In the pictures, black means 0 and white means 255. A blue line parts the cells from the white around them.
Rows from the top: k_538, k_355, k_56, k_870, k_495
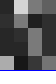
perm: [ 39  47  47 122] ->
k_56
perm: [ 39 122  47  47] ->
k_56

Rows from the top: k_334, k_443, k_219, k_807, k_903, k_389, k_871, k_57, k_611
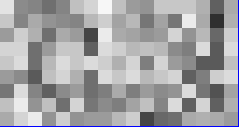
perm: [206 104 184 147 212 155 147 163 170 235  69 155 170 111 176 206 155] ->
k_219
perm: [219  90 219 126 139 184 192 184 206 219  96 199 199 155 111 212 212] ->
k_807
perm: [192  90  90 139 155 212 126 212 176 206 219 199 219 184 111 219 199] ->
k_903
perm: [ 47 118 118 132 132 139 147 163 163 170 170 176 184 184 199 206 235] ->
k_443
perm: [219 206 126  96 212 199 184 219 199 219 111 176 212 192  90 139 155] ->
k_389

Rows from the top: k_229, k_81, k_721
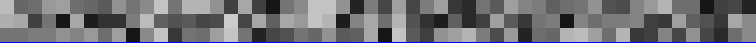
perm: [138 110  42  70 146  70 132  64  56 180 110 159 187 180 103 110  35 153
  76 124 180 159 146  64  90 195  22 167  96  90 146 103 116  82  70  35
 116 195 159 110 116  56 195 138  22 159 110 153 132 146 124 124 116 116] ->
k_721
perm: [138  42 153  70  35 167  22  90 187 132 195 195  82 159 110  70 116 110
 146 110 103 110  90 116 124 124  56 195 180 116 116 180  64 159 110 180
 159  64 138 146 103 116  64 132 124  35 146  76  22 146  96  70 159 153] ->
k_229

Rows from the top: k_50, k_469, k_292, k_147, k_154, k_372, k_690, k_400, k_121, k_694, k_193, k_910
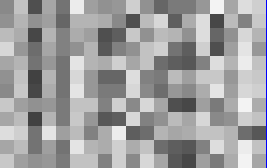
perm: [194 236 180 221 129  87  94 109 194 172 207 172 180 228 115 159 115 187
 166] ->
k_193
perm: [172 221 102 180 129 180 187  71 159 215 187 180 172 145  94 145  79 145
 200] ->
k_292
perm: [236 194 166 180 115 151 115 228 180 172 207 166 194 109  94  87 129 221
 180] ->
k_154
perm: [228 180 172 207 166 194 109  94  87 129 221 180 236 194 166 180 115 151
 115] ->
k_154
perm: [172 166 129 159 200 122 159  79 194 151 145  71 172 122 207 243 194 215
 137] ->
k_400

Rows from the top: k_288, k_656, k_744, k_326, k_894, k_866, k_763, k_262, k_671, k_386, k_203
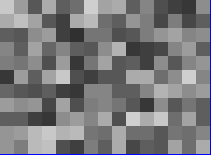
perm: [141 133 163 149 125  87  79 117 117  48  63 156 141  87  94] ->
k_744
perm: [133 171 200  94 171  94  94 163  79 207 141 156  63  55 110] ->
k_671
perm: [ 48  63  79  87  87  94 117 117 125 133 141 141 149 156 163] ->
k_744
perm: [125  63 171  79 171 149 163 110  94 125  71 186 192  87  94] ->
k_203
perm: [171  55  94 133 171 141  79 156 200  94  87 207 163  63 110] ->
k_288
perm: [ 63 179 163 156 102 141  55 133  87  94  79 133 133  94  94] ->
k_763
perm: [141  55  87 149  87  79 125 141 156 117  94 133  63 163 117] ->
k_894

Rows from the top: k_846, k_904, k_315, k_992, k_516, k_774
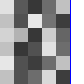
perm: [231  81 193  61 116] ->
k_904
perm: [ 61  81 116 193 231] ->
k_904
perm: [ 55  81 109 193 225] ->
k_992
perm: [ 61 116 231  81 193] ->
k_904
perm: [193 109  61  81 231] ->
k_516

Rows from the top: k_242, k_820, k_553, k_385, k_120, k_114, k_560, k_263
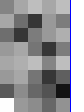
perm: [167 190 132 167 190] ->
k_242
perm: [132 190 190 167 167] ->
k_242
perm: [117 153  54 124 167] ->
k_385
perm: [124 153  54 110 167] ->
k_820
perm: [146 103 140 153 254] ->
k_263
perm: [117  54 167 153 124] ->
k_385

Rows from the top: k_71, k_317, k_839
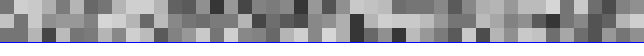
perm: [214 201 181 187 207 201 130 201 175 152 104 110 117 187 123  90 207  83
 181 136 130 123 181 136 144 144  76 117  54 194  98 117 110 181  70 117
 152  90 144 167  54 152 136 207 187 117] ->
k_317
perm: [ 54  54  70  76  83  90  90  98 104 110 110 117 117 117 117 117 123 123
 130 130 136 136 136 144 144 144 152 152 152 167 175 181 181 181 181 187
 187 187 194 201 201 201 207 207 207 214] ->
k_317
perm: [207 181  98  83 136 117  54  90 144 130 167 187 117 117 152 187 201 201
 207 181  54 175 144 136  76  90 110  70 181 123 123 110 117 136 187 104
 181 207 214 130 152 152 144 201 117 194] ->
k_317
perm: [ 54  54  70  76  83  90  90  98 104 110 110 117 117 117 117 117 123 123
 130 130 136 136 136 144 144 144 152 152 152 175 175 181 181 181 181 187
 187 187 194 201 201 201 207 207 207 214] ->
k_71
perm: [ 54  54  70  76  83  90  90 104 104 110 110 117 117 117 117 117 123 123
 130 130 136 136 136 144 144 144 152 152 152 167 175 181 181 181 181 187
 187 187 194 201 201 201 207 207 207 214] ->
k_839
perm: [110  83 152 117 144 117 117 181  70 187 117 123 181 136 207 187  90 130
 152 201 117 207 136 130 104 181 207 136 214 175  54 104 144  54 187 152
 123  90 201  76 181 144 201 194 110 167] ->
k_839
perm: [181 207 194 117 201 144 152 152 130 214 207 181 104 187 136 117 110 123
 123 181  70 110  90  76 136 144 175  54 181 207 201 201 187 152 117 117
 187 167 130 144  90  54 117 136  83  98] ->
k_317

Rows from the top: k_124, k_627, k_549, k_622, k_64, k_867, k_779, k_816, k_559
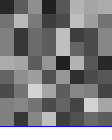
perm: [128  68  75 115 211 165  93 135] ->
k_779
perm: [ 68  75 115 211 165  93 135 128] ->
k_779
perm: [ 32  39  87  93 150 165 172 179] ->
k_64
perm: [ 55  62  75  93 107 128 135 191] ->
k_549
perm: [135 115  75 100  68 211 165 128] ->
k_816

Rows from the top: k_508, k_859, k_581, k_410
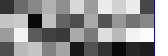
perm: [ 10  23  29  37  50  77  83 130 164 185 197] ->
k_410
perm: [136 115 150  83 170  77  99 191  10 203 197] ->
k_859

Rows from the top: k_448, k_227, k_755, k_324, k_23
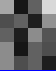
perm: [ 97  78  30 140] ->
k_23
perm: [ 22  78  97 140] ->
k_324
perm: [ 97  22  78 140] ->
k_324
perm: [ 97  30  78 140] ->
k_23
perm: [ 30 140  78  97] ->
k_23
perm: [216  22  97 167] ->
k_448
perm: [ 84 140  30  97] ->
k_755

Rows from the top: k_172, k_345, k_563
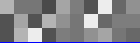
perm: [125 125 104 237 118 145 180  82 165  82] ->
k_345
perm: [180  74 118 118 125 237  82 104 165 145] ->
k_172
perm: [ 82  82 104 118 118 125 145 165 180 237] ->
k_563

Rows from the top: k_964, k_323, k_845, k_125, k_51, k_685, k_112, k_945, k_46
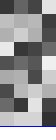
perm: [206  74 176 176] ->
k_845
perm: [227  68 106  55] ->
k_945
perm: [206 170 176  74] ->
k_685
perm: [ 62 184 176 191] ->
k_323
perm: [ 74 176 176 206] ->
k_845
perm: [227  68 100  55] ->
k_964
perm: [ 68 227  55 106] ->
k_945

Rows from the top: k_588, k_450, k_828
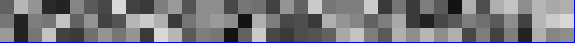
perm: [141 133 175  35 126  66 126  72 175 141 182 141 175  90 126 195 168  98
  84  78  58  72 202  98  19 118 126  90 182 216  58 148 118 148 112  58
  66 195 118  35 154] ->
k_828
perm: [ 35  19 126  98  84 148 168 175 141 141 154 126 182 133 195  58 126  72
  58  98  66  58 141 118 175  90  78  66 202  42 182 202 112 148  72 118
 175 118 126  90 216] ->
k_588
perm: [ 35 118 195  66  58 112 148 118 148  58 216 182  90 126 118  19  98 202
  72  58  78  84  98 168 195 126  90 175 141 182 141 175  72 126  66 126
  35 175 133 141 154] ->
k_828
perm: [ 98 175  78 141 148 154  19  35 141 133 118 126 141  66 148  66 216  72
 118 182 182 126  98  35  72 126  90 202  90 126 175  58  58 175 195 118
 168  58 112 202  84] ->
k_450
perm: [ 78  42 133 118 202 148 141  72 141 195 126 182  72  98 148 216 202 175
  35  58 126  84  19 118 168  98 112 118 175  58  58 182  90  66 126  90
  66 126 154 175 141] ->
k_588
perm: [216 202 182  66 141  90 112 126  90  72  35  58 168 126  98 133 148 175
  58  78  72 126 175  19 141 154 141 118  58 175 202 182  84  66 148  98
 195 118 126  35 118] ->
k_450

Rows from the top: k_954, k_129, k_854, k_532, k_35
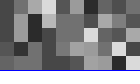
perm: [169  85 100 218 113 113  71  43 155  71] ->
k_854
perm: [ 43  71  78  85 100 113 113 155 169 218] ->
k_954
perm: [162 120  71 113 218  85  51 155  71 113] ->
k_532
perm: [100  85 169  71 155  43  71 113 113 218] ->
k_854
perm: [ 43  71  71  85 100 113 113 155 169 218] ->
k_854
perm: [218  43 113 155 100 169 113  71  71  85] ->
k_854
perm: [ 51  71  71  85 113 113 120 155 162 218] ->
k_532

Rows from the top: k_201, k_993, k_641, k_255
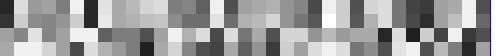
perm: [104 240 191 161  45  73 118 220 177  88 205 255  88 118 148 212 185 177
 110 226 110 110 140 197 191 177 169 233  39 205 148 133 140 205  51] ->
k_993
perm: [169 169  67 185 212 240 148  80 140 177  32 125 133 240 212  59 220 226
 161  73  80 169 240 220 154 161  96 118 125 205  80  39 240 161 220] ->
k_255
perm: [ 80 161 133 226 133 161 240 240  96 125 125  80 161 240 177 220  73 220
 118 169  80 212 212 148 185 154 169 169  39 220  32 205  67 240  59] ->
k_641
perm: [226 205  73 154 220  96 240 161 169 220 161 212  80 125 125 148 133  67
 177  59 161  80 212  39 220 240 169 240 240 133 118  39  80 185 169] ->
k_201
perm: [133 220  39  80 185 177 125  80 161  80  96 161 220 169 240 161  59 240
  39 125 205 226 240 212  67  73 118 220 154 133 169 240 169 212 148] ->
k_201
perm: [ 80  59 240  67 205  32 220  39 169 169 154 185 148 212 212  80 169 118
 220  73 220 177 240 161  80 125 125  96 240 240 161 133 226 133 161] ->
k_641

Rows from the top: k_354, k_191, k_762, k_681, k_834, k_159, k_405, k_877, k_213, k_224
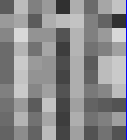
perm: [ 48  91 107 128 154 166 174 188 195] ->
k_354
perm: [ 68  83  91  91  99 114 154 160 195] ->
k_877

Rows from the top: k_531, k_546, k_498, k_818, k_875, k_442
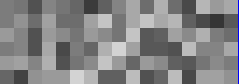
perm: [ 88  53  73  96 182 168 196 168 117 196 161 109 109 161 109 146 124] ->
k_546
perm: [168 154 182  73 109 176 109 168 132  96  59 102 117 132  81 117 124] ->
k_531
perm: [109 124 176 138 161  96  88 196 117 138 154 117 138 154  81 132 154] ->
k_498
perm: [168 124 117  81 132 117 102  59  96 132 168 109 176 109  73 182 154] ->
k_531

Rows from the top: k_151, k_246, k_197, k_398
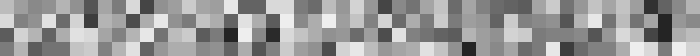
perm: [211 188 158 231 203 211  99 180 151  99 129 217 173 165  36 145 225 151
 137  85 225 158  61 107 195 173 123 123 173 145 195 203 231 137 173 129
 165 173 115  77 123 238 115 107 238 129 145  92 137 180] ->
k_246
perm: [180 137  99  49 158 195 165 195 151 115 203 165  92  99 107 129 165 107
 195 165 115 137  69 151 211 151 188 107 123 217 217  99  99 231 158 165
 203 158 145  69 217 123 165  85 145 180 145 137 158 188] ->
k_151
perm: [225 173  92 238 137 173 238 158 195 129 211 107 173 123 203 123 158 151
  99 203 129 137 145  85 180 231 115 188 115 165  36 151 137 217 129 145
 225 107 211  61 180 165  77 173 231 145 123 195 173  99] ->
k_246
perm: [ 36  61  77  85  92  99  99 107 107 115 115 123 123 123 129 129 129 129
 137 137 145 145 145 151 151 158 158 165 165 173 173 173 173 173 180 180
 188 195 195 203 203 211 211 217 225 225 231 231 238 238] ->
k_398
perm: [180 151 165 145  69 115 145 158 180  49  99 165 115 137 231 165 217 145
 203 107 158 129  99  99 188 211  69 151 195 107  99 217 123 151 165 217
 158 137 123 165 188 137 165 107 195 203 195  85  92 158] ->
k_151
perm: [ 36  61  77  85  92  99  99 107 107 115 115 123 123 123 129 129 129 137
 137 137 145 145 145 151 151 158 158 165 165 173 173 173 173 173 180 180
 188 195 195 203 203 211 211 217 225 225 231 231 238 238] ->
k_246

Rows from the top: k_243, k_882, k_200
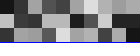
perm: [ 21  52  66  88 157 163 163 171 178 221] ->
k_200
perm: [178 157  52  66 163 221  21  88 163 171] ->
k_200

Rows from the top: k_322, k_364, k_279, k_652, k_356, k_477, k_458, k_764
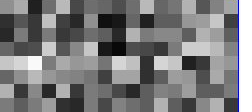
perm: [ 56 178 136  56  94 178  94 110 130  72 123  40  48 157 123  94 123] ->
k_764
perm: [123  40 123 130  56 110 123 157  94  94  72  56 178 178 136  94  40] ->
k_458

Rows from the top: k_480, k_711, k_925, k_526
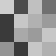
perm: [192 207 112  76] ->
k_480
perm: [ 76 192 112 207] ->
k_480
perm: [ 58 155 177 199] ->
k_711
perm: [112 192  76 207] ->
k_480
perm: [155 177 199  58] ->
k_711
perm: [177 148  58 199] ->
k_526
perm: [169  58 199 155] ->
k_925

